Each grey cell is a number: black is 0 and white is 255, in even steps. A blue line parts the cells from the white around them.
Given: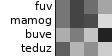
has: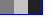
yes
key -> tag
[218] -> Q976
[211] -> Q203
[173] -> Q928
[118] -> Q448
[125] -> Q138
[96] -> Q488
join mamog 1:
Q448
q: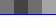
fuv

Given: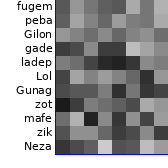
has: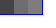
no
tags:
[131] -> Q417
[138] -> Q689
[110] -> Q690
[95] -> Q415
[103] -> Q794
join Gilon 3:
Q690
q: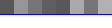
fugem
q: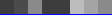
gade
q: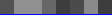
zik
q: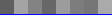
peba

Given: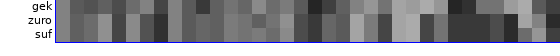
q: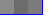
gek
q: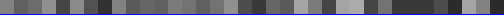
zuro
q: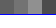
zuro

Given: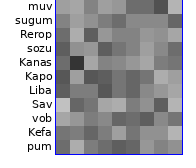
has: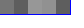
no
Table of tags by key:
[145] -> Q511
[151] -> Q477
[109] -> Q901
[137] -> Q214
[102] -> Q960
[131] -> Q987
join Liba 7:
Q214
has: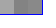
yes
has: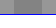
yes

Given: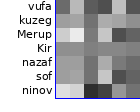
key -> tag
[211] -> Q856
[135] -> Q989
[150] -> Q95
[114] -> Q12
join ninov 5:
Q95
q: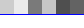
Merup

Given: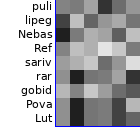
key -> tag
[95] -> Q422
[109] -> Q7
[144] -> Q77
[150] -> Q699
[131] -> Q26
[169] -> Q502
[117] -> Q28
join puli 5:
Q7
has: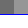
yes
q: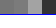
rar
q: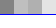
Ref

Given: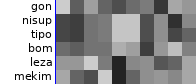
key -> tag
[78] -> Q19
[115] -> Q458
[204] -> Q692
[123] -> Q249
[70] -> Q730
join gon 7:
Q249
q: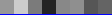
leza
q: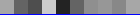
mekim
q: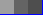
gon
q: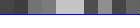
tipo
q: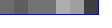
bom
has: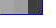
no

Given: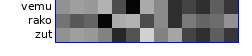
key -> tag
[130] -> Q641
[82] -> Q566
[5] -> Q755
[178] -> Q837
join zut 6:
Q566
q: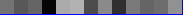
rako
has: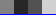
yes
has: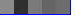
yes
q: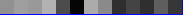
vemu
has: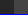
no
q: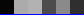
rako

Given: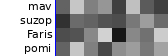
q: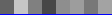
pomi
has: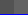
no
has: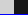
yes
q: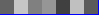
mav

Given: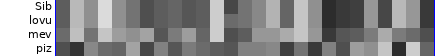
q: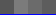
piz
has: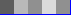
yes
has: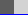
no

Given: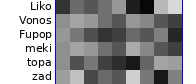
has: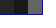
no
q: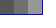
Liko
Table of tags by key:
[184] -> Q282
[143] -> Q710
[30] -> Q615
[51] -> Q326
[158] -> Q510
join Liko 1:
Q326
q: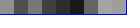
topa
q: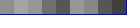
Vonos

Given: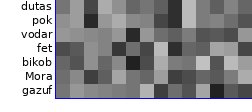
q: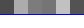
bikob
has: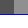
yes
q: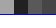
gazuf

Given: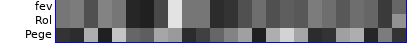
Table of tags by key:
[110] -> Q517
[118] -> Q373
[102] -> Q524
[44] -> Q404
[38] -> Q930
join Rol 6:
Q930
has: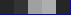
no
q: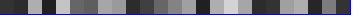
Pege
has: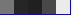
no

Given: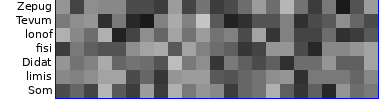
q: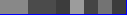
Zepug
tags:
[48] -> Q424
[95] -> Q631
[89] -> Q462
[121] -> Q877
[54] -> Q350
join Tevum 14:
Q424
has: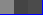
no
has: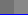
no
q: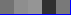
limis

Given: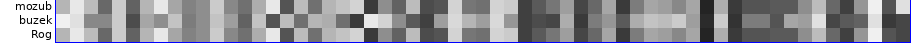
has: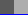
yes
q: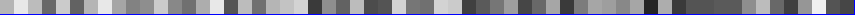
Rog
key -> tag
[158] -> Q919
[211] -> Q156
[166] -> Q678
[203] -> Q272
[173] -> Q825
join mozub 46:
Q678

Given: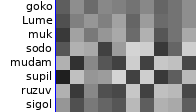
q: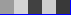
supil
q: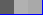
sigol
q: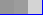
supil
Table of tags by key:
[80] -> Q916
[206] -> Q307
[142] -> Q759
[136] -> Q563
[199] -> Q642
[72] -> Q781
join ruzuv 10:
Q781

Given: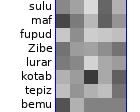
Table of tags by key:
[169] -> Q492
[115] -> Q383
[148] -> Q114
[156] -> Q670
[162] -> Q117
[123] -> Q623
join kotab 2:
Q670
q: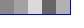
sulu
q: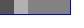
bemu
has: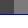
yes
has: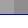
yes

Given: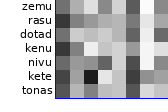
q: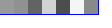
nivu
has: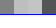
yes
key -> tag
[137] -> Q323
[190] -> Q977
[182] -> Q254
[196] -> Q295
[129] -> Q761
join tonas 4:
Q977
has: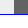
no
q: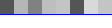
tonas

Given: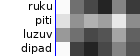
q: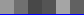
luzuv
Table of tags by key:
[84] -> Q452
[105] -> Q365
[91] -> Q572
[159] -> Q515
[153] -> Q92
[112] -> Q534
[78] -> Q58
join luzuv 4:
Q452
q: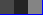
ruku
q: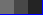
ruku
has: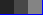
yes

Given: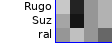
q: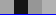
Suz
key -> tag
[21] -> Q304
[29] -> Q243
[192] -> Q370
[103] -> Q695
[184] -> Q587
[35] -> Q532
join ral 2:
Q370

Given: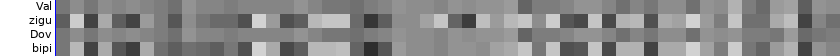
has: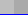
no
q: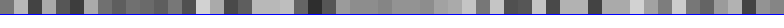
bipi
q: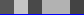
bipi
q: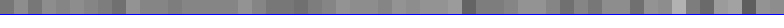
Val
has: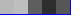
no
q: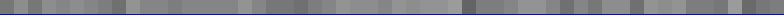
Dov

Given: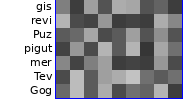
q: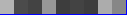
revi
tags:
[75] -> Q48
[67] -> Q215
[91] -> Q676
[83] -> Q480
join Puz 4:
Q48
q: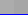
gis
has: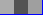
no

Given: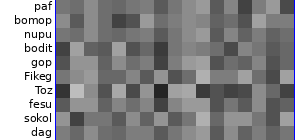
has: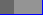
yes
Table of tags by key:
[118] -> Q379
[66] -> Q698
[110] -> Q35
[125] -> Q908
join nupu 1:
Q379
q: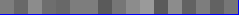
dag
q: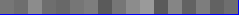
nupu
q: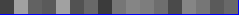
bodit
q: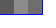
bomop
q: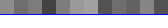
gop

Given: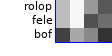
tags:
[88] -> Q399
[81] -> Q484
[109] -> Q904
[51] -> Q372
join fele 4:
Q904
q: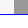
rolop
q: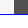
fele
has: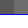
no

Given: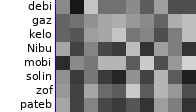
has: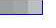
no
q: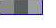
debi
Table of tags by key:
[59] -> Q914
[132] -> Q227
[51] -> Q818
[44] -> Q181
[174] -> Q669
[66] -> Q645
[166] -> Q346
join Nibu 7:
Q818
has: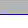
yes
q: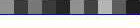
solin

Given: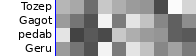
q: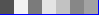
Geru
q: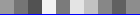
Gagot
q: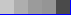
Tozep

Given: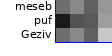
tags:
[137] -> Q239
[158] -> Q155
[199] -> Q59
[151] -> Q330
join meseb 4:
Q330
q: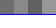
meseb
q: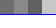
Geziv
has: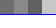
yes
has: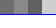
no

